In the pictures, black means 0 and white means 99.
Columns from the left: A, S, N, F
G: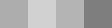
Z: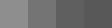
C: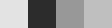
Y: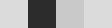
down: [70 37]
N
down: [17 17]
S
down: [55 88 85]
A
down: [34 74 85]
F

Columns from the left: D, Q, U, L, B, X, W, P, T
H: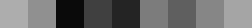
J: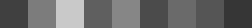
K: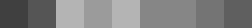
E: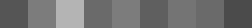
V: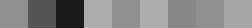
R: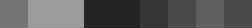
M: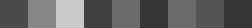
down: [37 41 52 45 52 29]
W
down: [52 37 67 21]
X
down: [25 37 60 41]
L
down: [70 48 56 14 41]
B
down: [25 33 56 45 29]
D
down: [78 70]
U

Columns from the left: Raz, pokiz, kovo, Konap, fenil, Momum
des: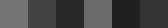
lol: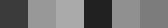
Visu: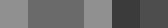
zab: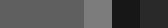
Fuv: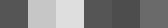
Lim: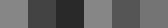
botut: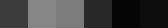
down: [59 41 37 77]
pokiz
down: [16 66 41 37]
kovo
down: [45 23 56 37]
Raz
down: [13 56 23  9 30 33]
fenil
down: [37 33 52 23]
Raz

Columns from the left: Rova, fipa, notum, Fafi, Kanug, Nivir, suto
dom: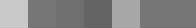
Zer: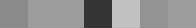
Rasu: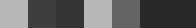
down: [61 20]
notum
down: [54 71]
Rova
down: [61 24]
fipa
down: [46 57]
Nivir

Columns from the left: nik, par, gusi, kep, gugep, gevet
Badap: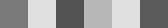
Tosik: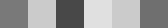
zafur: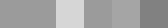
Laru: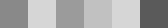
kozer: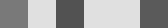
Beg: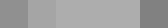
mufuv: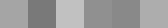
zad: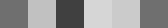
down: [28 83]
gusi
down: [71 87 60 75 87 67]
kep

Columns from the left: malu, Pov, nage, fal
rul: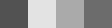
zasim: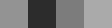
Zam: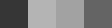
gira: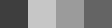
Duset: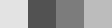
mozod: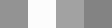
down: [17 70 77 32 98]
Pov
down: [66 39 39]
fal
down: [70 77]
Pov
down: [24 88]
malu

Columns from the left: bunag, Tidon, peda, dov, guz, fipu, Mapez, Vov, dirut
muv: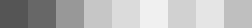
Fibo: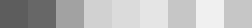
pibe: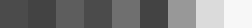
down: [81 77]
Mapez
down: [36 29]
bunag
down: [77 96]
dirut

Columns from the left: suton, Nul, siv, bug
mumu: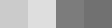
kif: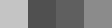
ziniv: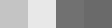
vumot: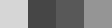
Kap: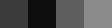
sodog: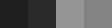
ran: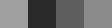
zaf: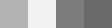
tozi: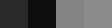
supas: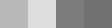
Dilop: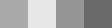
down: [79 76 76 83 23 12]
suton
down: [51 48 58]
siv
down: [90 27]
Nul
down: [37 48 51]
siv
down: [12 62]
suton
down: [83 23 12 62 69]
suton

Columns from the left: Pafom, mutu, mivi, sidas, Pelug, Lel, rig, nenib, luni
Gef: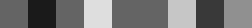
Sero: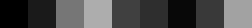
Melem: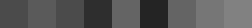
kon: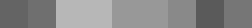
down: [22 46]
nenib
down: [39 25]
Pelug
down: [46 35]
nenib
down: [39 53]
rig
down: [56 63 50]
luni
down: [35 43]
mutu

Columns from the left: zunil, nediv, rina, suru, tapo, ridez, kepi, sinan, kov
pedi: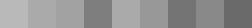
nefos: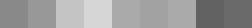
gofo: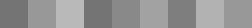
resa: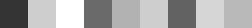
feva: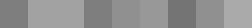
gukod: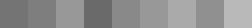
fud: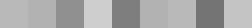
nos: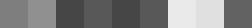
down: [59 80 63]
nediv
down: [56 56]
sinan
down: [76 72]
rina

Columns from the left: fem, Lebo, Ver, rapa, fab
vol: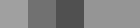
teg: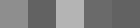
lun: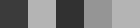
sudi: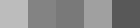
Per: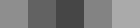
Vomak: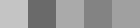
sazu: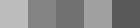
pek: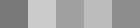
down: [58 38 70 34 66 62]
fab
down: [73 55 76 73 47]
fem
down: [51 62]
rapa
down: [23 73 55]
fem
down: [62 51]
rapa

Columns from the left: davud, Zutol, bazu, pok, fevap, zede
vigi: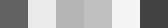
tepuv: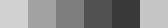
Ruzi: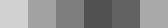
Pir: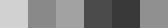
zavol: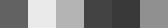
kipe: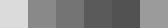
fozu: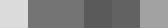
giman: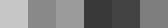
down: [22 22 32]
fevap
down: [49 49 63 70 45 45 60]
bazu
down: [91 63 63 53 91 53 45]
Zutol
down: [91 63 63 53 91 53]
Zutol

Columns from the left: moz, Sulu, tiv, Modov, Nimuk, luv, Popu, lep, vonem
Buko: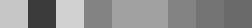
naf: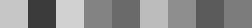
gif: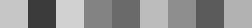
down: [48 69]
vonem
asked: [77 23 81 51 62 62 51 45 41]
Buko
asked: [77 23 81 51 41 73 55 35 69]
gif
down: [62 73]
luv

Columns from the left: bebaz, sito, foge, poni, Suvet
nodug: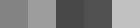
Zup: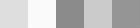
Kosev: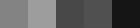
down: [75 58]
Suvet
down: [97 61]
sito
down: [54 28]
foge
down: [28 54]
foge
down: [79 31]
poni
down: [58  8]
Suvet

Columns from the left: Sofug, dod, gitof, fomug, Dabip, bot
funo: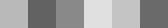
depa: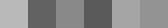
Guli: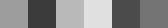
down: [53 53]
gitof
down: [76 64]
Dabip
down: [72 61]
Sofug
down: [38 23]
dod
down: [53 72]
gitof
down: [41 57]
bot

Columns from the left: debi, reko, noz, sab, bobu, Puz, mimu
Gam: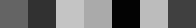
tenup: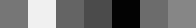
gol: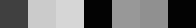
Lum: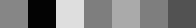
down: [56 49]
Puz
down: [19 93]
reko

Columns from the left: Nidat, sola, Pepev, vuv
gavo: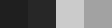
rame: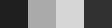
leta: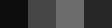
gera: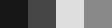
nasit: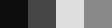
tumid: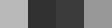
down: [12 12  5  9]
Nidat
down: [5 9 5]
Nidat
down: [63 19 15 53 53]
vuv
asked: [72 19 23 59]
tumid
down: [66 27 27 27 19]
sola
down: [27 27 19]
sola

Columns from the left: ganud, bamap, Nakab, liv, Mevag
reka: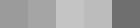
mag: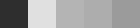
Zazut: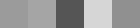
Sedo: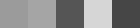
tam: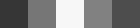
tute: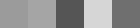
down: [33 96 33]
Nakab
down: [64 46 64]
bamap
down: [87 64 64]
bamap
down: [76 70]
Nakab
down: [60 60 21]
ganud
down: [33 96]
Nakab
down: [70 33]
Nakab

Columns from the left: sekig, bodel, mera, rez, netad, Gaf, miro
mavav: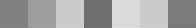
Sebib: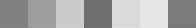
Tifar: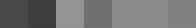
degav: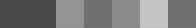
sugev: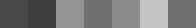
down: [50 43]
miro
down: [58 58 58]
mera
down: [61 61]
bodel
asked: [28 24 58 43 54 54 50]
Tifar
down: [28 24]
bodel
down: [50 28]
sekig

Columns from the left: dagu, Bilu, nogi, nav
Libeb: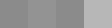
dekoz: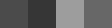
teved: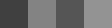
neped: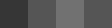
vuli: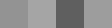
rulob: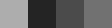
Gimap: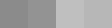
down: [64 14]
Bilu
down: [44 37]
nogi
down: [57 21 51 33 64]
Bilu
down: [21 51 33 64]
Bilu
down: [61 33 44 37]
nogi
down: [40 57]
nav
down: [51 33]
Bilu

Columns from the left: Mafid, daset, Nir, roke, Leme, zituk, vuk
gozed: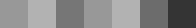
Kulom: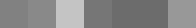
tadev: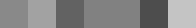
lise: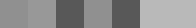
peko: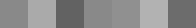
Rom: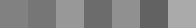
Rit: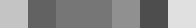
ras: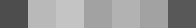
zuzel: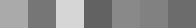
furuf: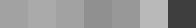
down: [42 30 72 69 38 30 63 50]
zituk
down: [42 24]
vuk
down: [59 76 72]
vuk
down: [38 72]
daset
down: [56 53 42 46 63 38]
roke
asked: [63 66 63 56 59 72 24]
furuf

